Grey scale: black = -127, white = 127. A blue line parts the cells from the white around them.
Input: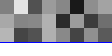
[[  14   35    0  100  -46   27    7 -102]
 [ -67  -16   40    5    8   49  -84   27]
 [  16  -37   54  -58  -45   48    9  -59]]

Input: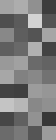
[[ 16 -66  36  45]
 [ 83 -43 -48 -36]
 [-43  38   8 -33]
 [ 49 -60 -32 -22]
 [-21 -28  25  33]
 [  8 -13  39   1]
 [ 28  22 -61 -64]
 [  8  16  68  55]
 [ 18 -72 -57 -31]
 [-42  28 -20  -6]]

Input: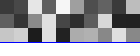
[[-69  61 -69 -55 102 -32 118  31 -49 -29]
 [-92 -93 -32 -74  10  96 -57 -81 -34  88]
 [ 95   8  70  80 -99  95 -93  44  49   8]]

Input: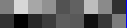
[[  10  -79    0   87   39   17  -45  -30   61]
 [ -71   -3  -76 -125  -87  -66  -33  -38 -111]]

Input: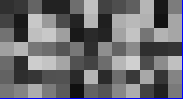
[[-103   -3  -79  -72  -27  -93  -93  -17   65  -61  -49  -32   54]
 [-109   38  -60 -103   72   26  -52  -92   54  -96   46   57   49]
 [  51   38  -13  -96   63   72   31 -102  -85  -92   35   67  -10]
 [ -79  -75   32   53   -8  -18  -42   -7  -81   15  -28   11  -80]
 [  12   64  -20  -84   77   68   37  -46  -60  -18   55   80  -51]
 [ -73    4  -29  -81  -73  -46  -45  -86   53  -85  -17  -70   40]
 [ -94   -5   -9    4   46   -4  -36 -111  -28  -42    8   46  -61]]

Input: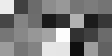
[[  -3  -11  108  -63  -20   13   24  -10]
 [-100  -72  -57    4  -18 -101  -79   50]
 [ -63  -20   -9    8   23   36  125  -78]
 [  29  -29   28  -10    3  102  101 -112]]

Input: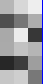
[[ 87 110  54]
 [ -9  45 -48]
 [108 -72  41]
 [ 66  53  42]
 [-67  30 -88]
 [ 78  -7  70]]
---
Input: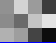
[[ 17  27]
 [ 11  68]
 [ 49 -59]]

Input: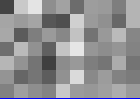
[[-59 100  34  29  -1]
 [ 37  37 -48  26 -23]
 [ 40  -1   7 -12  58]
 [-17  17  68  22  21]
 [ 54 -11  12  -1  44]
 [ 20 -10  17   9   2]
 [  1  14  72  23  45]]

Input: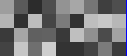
[[ 30 -83  19  -9 -49]
 [ 52  61  -4  62  55]
 [-69 -31 -70  16  34]
 [-60 -16 -76 -60 -68]]

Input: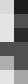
[[ 89]
 [100]
 [100]
 [-48]
 [ 47]
 [100]]

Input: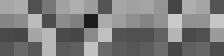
[[ 38 -47  34  28  38  36 -59  36]
 [  5  59  12 -99  29   4  74  19]
 [-54  37 -53  10 -44 -47  53 -47]
 [-41 -39 -36  65 -35 -34 -57 -25]]

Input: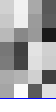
[[ 81  41]
 [ 72  27]
 [ 57  25]
 [ -8  99]
 [ -4  95]
 [ 43  80]
 [ 37 -37]]
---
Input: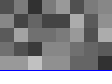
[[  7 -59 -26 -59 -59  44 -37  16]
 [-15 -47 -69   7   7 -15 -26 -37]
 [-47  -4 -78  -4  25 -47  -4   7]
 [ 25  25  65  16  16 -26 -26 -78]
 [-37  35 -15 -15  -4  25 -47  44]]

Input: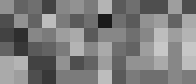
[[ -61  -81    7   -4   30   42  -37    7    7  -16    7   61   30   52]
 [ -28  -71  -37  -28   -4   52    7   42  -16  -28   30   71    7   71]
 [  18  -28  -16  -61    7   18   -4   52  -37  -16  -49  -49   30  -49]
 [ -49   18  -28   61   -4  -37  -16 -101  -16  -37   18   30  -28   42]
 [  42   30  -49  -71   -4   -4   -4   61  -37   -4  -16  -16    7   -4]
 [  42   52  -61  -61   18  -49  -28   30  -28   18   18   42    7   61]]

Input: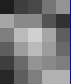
[[-97 -65 -55 -10  19]
 [-88 -33  -1  49  49]
 [-65 -22  19   9  -1]
 [ 38   9   9 -44 -77]
 [-33  28  58  28 -22]
 [ -1  58  80  38 -33]]

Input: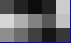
[[ -51  -93 -115  -93   76]
 [  14  -18  -63 -105  -72]
 [  86   47    2  -39   66]]

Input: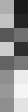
[[  46 -101]
 [  66  -90]
 [  78  -80]
 [ -40  -16]
 [ -28   -7]
 [  15   99]
 [  15  108]
 [  24  117]]

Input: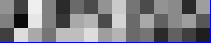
[[   0 -117  102    0  -73   41   52  -52   84  -21   41  -30   10   30
   -40]
 [  19  -64  111    0  -85  -21  -52   19   74  -10  -52   19   10  -85
    30]
 [ -64   93   41  -10   62   62   93   30   52  -21  -10  -85  -30  -64
   -97]]
